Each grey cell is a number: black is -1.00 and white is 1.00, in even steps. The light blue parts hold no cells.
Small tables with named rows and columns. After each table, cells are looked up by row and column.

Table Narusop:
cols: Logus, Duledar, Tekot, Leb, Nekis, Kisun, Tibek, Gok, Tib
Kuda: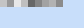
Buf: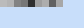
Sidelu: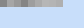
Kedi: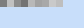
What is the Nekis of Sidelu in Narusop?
0.24
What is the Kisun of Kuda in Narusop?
0.04
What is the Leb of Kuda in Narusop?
0.50
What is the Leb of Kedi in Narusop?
-0.10
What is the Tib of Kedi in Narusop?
0.49
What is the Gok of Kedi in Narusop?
0.58
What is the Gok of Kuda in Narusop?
0.40
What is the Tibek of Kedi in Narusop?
0.32
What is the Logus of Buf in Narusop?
0.47
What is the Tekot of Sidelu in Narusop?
0.20
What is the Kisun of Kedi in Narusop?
0.27
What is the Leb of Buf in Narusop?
-0.07
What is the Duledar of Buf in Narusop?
0.41
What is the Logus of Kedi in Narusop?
-0.01
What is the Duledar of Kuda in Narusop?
0.19
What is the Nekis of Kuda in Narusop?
-0.19
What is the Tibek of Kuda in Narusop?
0.27
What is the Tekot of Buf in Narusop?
0.03
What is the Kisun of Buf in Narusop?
0.24
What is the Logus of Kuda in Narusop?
0.54

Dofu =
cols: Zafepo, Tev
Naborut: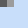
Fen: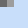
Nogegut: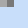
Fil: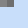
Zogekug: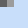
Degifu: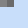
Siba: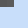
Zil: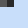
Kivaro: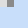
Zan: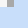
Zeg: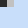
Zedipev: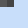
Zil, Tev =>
-0.68
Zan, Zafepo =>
0.93
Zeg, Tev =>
0.51
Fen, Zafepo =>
-0.18
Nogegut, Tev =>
-0.06
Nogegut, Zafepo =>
0.32
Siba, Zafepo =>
-0.31
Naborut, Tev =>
0.22
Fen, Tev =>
0.23
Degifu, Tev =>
-0.17
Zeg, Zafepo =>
-0.66
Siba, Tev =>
-0.29
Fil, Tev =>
-0.14
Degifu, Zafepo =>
0.02
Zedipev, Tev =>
-0.47
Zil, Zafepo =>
-0.31
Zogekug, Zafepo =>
-0.25
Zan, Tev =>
0.32

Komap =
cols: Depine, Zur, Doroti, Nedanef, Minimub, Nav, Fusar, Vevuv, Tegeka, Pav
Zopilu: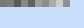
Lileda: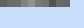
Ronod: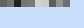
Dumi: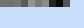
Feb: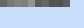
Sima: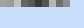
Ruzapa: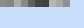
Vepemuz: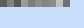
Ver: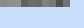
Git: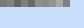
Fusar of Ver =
0.00
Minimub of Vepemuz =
-0.02
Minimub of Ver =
-0.15
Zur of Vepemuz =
0.01
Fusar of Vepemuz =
0.04
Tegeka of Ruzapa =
0.32
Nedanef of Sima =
-0.20
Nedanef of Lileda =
0.02
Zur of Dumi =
-0.11
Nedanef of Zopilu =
0.07
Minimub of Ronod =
-0.04
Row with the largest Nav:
Ronod

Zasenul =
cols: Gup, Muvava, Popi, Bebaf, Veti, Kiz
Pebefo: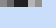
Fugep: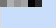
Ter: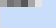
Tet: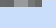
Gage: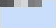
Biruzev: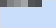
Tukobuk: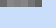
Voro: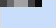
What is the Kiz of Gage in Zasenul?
0.04
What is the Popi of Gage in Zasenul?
0.58
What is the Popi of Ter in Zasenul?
0.01
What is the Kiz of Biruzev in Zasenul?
-0.39
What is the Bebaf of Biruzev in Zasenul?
0.29
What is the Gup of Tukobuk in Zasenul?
-0.15
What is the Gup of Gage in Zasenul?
-0.32
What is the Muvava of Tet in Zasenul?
-0.19
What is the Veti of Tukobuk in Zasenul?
-0.09
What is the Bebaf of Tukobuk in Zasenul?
0.05
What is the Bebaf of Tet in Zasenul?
0.21
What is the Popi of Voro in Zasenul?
0.29
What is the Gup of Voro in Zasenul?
-0.49
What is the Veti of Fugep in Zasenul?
-0.95
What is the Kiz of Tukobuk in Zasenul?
-0.22
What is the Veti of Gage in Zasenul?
-0.02

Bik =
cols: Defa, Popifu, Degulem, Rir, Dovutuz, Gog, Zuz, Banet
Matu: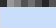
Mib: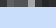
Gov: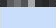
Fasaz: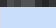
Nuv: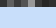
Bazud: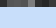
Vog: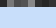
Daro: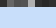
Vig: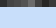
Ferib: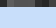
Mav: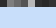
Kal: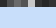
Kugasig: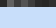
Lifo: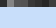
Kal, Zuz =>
-0.70
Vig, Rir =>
-0.35
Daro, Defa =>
-0.63
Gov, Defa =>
-0.62
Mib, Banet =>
-0.64
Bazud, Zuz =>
-0.70
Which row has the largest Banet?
Matu

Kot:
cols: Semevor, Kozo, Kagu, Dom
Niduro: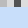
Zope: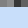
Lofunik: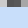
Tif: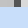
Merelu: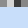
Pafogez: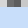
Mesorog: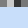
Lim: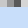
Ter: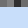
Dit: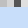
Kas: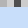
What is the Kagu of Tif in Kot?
-0.33
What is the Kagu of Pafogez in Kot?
-0.26
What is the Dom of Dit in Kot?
0.75
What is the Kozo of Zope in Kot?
0.11
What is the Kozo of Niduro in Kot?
0.72
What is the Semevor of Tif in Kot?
0.52

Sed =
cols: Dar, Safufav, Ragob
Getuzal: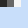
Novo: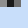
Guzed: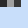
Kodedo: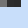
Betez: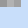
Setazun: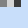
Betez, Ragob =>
0.26
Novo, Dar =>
0.12
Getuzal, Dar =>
-0.69
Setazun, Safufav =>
0.67
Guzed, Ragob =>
-0.56
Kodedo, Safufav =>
-0.65
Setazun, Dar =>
0.01
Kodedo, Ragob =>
-0.66
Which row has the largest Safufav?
Setazun

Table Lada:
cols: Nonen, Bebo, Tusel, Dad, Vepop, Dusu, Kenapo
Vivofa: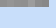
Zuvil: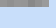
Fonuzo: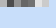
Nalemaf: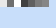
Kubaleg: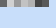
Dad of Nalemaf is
-0.50
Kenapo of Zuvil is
0.21
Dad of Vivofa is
0.12
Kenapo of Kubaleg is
-0.31
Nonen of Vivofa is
0.13
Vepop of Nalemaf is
-0.25
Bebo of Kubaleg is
0.64
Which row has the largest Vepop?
Kubaleg

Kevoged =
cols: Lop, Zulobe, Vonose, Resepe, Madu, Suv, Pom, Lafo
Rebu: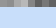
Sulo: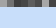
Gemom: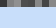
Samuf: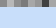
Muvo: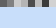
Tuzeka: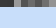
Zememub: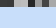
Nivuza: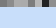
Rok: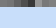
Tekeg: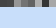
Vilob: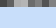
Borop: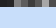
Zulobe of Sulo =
-0.11
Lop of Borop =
-0.74
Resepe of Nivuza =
0.34
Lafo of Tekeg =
0.31
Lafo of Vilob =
0.01
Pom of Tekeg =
-0.59
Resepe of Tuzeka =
-0.35
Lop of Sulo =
0.28
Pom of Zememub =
-0.46

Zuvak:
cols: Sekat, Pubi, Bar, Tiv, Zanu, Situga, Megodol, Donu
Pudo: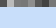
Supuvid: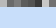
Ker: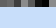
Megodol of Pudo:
-0.48
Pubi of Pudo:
0.47
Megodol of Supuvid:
0.56
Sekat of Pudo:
-0.36
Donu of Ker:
0.09
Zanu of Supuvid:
-0.35
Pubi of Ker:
-0.18
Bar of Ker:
-0.51
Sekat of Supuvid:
0.45
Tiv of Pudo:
-0.07
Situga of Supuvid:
-0.55
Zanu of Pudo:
0.11
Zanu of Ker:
-0.30
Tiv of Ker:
0.09
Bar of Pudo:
-0.04
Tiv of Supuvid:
-0.28
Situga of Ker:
-0.86
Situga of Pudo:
-0.31
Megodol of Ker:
-0.98
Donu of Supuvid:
-0.11

